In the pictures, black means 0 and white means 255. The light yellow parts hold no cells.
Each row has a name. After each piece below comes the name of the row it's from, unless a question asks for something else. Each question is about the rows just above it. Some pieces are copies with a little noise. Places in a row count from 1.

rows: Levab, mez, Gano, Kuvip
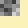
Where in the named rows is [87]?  Gano, 3
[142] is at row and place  mez, 5
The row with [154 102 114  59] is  Levab
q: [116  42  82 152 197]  Gano

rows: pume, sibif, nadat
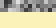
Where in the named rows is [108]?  pume, 7
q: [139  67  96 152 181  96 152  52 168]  nadat

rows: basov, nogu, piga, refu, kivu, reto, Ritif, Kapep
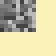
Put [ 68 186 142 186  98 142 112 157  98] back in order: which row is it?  basov
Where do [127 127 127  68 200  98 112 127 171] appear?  nogu
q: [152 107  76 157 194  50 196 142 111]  basov
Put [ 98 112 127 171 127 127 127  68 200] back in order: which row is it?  nogu
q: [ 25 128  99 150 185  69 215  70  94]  Kapep
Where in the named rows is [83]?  Kapep, 6

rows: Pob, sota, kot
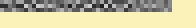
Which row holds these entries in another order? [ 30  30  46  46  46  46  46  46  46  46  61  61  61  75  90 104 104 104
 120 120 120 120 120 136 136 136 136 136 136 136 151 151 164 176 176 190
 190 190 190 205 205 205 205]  sota
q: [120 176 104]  Pob

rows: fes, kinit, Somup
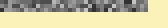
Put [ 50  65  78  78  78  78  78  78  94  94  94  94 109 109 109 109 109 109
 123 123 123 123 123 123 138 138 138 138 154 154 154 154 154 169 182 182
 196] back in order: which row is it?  kinit
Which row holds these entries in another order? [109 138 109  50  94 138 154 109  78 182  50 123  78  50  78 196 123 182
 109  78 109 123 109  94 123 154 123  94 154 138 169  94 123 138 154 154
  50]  Somup
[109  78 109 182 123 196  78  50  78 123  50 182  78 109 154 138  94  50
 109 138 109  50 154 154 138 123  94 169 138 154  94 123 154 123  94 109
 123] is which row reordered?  Somup
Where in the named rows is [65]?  kinit, 9

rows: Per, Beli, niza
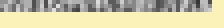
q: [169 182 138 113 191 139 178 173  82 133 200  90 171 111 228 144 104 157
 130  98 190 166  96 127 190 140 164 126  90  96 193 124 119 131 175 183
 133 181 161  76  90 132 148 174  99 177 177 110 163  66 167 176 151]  Beli
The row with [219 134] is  niza
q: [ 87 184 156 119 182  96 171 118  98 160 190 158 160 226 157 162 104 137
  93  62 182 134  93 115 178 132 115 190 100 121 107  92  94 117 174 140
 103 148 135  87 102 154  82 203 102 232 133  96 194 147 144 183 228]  niza
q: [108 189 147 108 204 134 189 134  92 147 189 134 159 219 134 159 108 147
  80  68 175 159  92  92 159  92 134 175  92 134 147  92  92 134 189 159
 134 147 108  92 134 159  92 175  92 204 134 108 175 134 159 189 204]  niza
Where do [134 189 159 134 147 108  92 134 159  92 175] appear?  niza
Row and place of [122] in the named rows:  Per, 42
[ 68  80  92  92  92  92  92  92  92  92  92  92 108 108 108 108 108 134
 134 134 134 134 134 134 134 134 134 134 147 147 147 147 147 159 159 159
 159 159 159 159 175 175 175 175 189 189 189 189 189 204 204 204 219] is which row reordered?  niza

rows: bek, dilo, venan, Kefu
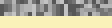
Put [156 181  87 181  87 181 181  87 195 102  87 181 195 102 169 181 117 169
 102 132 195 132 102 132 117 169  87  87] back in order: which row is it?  dilo
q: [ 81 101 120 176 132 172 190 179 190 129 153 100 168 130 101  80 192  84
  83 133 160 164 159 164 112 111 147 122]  venan
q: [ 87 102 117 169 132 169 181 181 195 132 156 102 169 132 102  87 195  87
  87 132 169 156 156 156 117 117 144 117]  venan
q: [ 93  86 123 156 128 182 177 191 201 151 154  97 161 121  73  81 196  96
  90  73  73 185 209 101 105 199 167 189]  dilo
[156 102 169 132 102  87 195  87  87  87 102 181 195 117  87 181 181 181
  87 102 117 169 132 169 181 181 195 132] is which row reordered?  dilo

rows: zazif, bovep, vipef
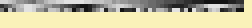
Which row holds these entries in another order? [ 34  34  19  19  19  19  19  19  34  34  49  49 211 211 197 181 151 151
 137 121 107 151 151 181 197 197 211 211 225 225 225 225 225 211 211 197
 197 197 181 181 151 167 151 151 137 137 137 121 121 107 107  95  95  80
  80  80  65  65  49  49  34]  zazif
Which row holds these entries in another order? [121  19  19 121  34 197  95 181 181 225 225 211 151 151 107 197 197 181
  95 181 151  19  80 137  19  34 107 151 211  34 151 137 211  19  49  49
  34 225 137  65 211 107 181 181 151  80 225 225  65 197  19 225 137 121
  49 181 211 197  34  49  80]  vipef
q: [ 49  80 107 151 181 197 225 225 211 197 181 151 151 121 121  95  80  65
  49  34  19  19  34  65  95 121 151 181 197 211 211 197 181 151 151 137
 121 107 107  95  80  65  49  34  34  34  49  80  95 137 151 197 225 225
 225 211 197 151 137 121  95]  bovep
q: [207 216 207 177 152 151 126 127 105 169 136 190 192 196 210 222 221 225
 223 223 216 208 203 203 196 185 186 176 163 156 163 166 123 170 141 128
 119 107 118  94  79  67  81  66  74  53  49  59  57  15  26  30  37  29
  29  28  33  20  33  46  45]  zazif
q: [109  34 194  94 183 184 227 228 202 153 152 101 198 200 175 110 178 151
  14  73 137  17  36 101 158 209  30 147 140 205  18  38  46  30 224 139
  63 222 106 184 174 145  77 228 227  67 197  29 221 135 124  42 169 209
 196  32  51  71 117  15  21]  vipef
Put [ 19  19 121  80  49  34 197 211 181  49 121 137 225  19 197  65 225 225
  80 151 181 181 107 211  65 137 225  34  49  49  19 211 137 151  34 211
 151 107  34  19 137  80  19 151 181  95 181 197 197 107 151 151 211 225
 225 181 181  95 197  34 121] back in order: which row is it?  vipef
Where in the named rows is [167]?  zazif, 30

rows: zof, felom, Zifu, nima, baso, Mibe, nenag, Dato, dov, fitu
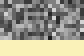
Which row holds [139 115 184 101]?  dov
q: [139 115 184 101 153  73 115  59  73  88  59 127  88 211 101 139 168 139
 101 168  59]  dov
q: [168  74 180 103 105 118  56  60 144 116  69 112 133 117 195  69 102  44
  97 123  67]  zof
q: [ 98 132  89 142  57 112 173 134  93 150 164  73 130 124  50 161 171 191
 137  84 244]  Mibe

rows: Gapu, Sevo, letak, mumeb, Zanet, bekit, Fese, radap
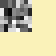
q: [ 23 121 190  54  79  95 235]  Fese
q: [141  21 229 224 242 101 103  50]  radap
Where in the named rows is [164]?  Gapu, 6

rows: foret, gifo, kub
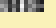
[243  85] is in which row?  gifo
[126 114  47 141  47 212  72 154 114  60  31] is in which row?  foret

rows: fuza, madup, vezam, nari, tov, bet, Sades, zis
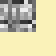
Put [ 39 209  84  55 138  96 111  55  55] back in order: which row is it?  bet
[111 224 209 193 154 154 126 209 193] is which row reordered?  madup
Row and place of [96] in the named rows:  bet, 4
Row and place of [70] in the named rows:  Sades, 9
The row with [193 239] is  Sades

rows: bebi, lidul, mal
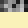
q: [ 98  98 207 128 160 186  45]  mal
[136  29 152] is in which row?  bebi
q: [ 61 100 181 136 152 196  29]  mal
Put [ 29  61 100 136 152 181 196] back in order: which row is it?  mal
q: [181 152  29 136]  lidul

